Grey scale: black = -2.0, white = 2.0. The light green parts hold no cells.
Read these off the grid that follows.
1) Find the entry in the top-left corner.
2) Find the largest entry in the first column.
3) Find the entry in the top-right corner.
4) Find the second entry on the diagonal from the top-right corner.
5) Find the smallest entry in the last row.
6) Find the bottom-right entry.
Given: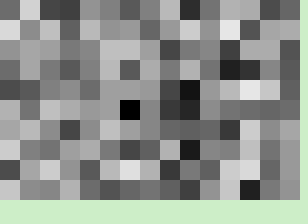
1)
-0.3
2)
1.4
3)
-0.4
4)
0.6
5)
-1.5
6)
0.3

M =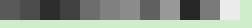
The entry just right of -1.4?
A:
-0.1
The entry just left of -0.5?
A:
0.2

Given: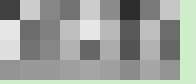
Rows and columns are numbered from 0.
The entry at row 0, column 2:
0.1
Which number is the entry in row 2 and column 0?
1.5
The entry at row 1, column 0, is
1.6
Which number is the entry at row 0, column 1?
1.2
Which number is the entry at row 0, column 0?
-1.0
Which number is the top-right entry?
1.1
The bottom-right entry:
0.3
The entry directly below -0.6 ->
-0.7
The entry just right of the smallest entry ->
-0.1

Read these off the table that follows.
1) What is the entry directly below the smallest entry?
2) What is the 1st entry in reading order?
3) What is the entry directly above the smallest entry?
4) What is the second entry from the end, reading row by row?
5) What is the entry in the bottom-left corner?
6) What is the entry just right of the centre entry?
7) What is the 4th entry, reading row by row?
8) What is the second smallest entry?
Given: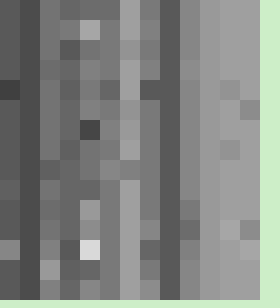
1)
-0.6
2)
-0.6
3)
-0.6
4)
0.5
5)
-0.6
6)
-0.1
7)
-0.4
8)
-0.9
